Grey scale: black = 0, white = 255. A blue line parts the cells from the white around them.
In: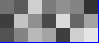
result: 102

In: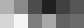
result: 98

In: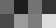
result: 125

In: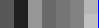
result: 129

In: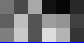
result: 148

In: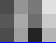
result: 110

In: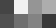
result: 131

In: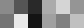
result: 128

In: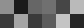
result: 196
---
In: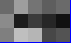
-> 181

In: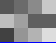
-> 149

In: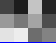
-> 237

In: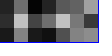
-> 80

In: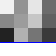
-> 177

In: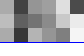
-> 149

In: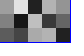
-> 170

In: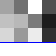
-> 153
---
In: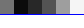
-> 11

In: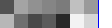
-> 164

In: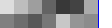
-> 189

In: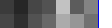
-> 38

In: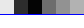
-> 45

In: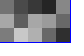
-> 74

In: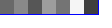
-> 137

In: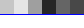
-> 229
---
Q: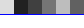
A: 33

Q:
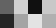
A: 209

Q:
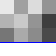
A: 160

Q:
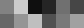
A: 203

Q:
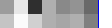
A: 231

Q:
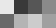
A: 57

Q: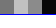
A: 193
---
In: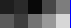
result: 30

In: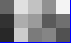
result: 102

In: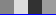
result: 133

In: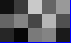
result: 17

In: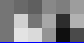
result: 117

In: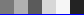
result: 122

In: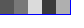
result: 87

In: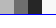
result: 185
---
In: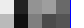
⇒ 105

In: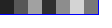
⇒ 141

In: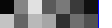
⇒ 121

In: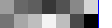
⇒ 82

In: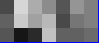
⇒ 85

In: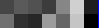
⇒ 134

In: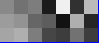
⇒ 240

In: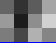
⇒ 154
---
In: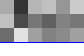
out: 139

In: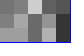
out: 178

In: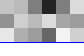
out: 243

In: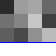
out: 145

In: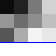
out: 243

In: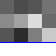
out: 126
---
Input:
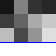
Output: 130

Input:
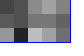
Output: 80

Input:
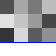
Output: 167

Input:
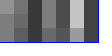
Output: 115

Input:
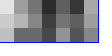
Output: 158

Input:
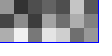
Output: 50
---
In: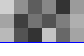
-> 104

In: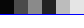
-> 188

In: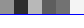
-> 114

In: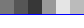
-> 229

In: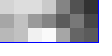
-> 101

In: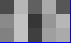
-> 159
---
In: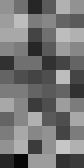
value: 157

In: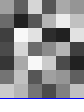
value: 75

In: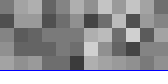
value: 144

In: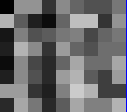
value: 128

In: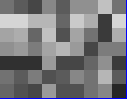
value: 114

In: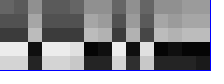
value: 36

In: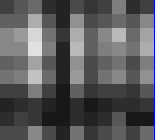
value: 97

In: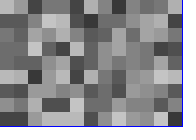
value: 143
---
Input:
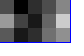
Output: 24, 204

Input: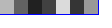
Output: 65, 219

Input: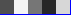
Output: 118, 245

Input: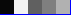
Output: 96, 242

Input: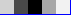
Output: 0, 242

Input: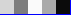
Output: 250, 250
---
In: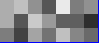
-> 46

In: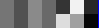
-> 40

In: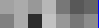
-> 100

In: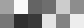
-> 141

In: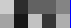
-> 132

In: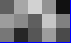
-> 128

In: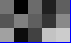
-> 137

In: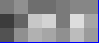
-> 166

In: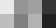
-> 53

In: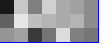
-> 140
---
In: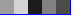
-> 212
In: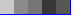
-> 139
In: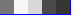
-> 247
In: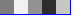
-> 241
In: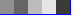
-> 101
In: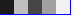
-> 191
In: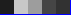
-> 200
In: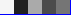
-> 32
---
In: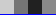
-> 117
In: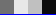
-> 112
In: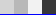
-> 184
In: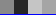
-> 137
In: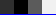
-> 47
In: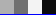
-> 112
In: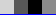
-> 87
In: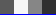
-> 90
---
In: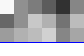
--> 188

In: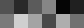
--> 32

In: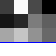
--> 95

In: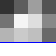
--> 136

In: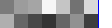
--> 217

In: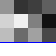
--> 18

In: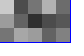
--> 87

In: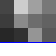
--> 98

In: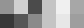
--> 167
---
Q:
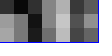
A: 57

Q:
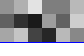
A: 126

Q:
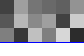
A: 96

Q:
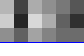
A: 120

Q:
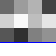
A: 179

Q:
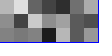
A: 112

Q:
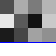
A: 123

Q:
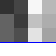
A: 247

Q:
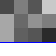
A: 85

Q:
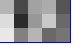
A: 172
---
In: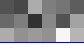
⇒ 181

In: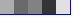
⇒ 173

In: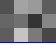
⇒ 163

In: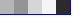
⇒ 214

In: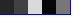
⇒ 119

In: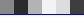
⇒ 221

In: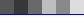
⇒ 190

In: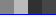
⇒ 132
